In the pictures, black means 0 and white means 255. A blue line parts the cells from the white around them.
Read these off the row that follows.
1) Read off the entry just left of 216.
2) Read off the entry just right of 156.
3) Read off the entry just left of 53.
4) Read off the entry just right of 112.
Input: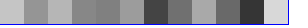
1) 53
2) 68
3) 105
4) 169

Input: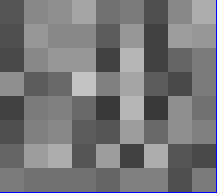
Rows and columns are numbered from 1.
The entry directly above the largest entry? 150
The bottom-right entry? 121
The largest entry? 195
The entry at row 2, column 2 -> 150
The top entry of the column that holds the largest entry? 166
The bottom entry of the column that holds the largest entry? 113
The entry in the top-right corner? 174
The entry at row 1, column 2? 136
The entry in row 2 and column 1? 79
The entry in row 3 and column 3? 150
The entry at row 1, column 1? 85
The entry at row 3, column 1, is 72
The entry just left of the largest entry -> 106
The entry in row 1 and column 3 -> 142
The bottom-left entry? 121
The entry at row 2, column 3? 136

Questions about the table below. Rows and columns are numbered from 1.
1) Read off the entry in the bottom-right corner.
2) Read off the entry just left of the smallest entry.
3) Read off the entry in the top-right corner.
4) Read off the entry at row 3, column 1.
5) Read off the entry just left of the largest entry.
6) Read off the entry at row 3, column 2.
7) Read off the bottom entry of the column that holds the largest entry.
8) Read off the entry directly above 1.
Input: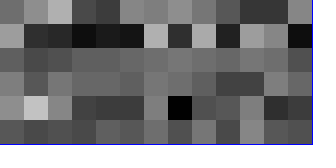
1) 80
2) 126
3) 134
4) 95
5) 142
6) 73
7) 73
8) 110

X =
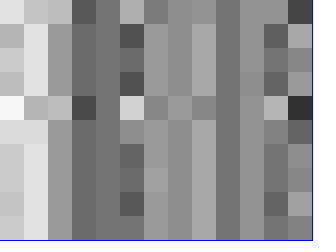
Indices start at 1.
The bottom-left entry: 203
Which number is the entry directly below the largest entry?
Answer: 218
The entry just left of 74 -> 189
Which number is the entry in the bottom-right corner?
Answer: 129
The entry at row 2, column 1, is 181
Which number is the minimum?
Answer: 49
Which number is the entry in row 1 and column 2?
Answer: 197
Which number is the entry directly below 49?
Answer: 100
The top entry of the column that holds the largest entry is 225
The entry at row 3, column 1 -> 203
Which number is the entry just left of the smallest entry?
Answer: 181
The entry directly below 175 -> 80
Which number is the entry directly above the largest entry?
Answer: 189
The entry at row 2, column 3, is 154
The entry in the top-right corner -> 68
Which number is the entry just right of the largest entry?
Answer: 181
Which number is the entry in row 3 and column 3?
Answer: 154
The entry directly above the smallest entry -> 154

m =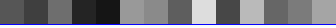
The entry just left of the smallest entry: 36
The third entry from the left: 110
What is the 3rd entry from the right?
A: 102
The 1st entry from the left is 86

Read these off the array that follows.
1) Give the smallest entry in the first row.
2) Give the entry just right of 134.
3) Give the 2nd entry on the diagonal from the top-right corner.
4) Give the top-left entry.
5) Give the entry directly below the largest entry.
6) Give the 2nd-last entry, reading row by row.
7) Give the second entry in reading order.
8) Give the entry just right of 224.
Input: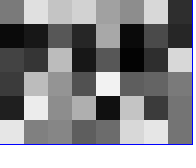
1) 46
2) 94
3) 74
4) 122
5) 16
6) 230
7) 224
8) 196

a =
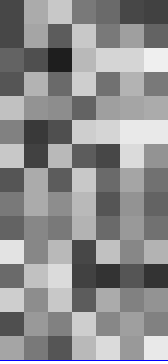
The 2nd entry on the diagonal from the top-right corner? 159
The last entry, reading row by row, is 233
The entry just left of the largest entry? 213
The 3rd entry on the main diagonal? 30
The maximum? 239
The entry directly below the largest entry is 121
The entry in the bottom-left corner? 165
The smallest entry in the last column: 51
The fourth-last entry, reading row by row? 185
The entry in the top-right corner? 65
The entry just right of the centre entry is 106
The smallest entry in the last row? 85
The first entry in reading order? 71
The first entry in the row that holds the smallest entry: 99
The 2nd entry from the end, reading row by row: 153
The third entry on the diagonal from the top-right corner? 213
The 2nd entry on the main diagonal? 165
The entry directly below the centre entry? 185
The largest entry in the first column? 227
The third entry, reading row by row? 200
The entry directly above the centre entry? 92
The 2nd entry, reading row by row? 171

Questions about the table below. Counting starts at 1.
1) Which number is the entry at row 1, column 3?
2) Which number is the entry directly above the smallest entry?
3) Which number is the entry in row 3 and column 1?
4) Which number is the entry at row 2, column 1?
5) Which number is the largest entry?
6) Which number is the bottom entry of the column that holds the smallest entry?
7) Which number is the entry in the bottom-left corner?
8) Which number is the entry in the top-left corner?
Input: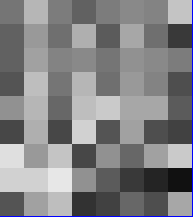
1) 124
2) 202
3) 97
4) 97
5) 231
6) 167
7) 84
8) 117

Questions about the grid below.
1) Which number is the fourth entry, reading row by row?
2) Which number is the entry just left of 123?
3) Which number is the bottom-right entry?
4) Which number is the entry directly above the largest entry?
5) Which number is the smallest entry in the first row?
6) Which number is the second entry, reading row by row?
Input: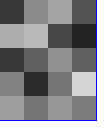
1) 83
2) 151
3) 123
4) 97
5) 55
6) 138

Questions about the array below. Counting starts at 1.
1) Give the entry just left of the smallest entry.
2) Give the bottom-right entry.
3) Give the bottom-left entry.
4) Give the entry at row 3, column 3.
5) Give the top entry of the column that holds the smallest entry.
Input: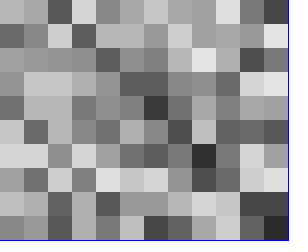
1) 99
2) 43
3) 136
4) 148
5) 71

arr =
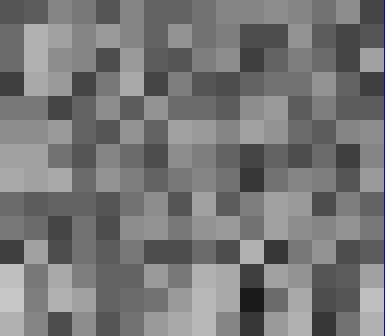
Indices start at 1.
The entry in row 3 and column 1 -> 107
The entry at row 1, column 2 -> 92
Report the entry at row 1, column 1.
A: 85
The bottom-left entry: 177
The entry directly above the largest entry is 191
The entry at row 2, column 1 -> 107
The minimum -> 26
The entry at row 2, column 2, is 177
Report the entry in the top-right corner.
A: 69
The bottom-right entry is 177
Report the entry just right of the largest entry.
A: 126
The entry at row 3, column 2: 177
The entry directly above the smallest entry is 63
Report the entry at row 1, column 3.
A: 133
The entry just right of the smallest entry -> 107
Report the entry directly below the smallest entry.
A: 55
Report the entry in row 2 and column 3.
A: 161

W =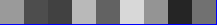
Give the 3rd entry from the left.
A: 65
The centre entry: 98
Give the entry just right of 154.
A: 77

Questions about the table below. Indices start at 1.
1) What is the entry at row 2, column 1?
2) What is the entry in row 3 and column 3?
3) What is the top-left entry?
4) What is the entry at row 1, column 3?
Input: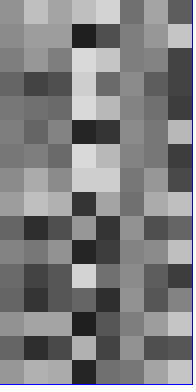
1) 139
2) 125
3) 145
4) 164

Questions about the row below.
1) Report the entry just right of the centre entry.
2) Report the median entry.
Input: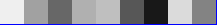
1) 87
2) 161
